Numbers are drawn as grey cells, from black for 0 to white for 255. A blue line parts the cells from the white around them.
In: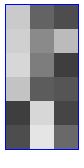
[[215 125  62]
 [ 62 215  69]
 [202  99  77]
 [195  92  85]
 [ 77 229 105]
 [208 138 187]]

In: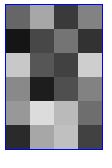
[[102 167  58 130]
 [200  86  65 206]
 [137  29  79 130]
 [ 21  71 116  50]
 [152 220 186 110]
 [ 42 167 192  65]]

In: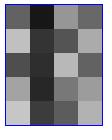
[[192  52  84 171]
 [198  60  92 178]
 [163  39 120 156]
 [ 98  23 150 104]
 [ 78  46 184  98]]

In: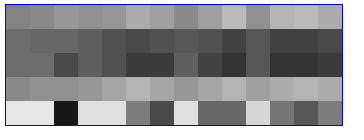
[[231 231  23 223 223 125  73 223 103 103 215 117  87 125]
 [109 109  73  95  81  59  59  95  66  52  87  52  52  59]
 [109 103 103  95  81  73  81  87  81  66  87  66  66  73]
 [137 145 145 151 165 180 165 151 165 180 159 172 180 172]
 [131 137 151 145 151 172 159 137 159 186 145 180 186 172]]

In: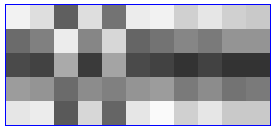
[[230 236  89 215 101 230 250 208 230 201 201]
 [242 222  95 222 115 236 242 208 230 208 201]
 [156 148 107 140 128 148 156 122 140 115 122]
 [ 74  66 170  58 164  74  66  51  66  51  51]
 [107 128 236 134 215 101 115 134 122 148 148]]

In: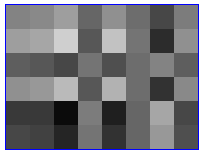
[[ 57  57  11 124  31 102 166  71]
 [ 71  65  37 116  50 102 152  79]
 [ 94  87  71 116  79 109 131  94]
 [131 137 158 102 144 109  71 124]
 [144 152 186  87 178 109  50 137]
 [158 166 207  87 194 116  44 144]]
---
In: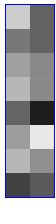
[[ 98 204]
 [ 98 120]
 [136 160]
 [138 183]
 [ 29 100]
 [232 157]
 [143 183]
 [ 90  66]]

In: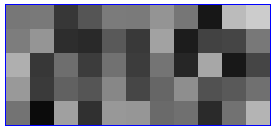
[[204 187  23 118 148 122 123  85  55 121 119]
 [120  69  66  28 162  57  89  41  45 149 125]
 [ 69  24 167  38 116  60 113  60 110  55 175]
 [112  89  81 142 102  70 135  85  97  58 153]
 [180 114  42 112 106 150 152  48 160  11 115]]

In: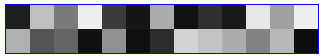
[[239 160 231  25  47  17 172  22  59 239 123 191  30]
 [ 14 184 130 172 195 211  44  15 146  16 100  84 176]]

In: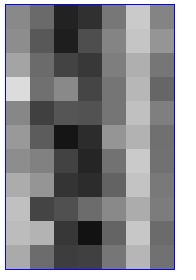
[[132 202 119  48  34 106 137]
 [149 197 132  78  30  88 141]
 [118 175 126  56  67 107 164]
 [102 183 117  69 137 112 220]
 [127 192 117  82  85  64 135]
 [112 178 149  44  21  92 153]
 [113 202 114  37  66 129 141]
 [121 195  99  44  52 149 172]
 [124 172 137 108  80  68 192]
 [107 199 100  18  55 179 188]
 [113 182 118  64  61 108 170]]

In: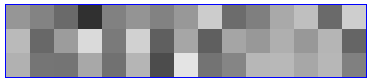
[[206 106 191 169 127 108 204 152 130 148 129  48 106 131 150]
 [101 181 152 175 152 165  95 166  95 209 122 218 156 104 186]
 [128 183 167 184 183 133 115 228  76 181 113 168 116 117 177]]

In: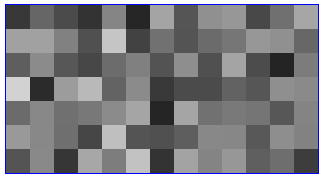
[[166 112  72 151 144  85 164  38 133  51  75 102  56]
 [103 144 151 118 107  84 113  66 197  80 129 161 161]
 [124  36  76 164  80 142  83 128 108  71  87 139  94]
 [138 143  86  98  75  75  57 139  99 185 156  43 210]
 [132  87 117 121 113 165  37 165 139 120 112 136 107]
 [130 142  88 135 136  94  80  84 191  70 111 136 153]
 [ 61 110  95 151 132 163  51 194 125 167  54 137  84]]

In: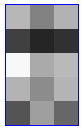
[[178 130 183]
 [ 49  37  64]
 [185 170 248]
 [180 140 179]
 [103 159  84]]

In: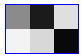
[[223  27 139]
 [  9 216 243]]

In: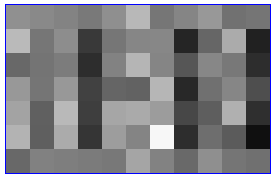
[[117 113 152 133 118 184 143 121 131 137 144]
 [ 33 171 102  37 135 134 118  57 141 118 186]
 [ 45 120 135  86 133 181 130  45 124 116 104]
 [ 78 134 112  40 182  98 101  65 152 117 152]
 [ 47 176  94  71 156 170 166  62 185  96 163]
 [ 16  91 110  45 247 132 157  53 171  95 179]
 [112 117 143 105 130 165 120 123 126 129 104]]
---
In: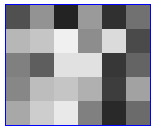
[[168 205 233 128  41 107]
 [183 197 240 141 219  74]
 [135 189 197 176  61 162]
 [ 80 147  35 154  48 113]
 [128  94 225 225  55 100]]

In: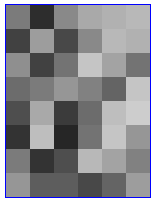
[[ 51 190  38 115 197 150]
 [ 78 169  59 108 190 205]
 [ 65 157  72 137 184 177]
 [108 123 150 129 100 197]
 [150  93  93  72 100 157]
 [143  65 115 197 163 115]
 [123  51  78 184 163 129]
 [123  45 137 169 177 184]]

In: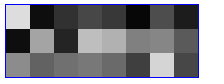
[[ 14 164  36 190 177 128 134  90]
 [140  98 112 120 106  63 213  71]
 [221  14  49  71  56   7  77  28]]

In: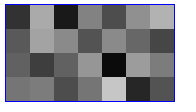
[[ 50 170  25 130  77 144 178]
 [ 89 163 138  83 138 103  70]
 [117 124  77 117 198  38  83]
 [ 97  62  97 150  11 156 124]]

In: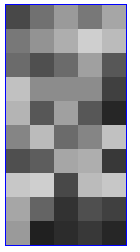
[[199 207  72 187 199]
 [133 187 107 133 193]
 [120 147 174 207 187]
 [193 140 140 140  64]
 [ 72 113 154 120 166]
 [166 100  50  79  64]
 [ 79  93 166 174  56]
 [180  87 160  87  38]
 [107  79 107 160  87]
 [154  32  44  56  38]]

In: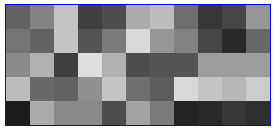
[[138 177  64 223 177  77  84  84 157 157 157]
 [ 27 171 138 138  77 163 123  35  41  56  48]
 [ 98 131 196  64  77 171 189 110  56  70 150]
 [189 104  98 144 196 110  92 217 196 183 204]
 [116  98 196  84 123 217 150 131  70  41 104]]
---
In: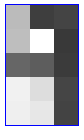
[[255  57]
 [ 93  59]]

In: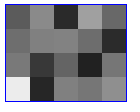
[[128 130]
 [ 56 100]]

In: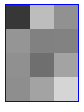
[[129 130]
 [111 163]]

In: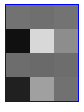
[[216 141]
 [106 109]]

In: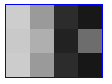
[[175  34]
 [154  44]]

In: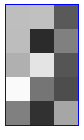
[[ 43 128]
 [228  85]]

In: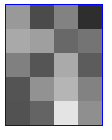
[[159 104]
 [ 85 170]]

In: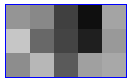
[[104  68]
 [183  90]]
